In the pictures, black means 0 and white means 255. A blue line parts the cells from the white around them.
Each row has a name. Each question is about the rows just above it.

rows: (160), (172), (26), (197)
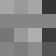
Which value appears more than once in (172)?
[133]
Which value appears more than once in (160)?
[166]
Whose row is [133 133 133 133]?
(172)
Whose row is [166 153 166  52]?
(160)

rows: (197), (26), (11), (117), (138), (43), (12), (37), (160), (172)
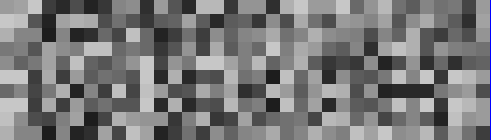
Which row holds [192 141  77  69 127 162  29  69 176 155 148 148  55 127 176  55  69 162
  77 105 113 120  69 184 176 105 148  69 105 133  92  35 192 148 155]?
(160)
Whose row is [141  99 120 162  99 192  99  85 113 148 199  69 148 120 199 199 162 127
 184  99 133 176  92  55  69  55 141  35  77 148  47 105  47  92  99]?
(138)
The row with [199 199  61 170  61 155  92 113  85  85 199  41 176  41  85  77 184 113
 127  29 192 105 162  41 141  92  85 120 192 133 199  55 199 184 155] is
(37)

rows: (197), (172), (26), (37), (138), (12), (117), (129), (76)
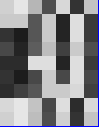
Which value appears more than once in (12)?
[72]
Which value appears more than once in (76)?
[208]
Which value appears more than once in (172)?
[202]
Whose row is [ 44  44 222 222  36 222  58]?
(138)

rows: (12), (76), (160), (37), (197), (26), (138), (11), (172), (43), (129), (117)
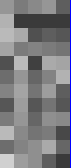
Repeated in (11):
[86]
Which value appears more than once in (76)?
[58]
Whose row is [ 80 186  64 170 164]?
(197)

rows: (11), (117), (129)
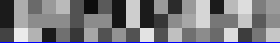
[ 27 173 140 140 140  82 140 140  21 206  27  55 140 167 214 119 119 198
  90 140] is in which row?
(117)
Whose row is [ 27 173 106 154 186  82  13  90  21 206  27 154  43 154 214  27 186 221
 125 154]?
(11)
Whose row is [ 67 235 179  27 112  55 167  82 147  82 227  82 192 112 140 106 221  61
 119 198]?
(129)

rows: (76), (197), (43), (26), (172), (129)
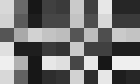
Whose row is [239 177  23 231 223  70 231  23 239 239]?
(172)
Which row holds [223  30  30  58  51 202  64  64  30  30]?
(26)
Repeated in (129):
[45]

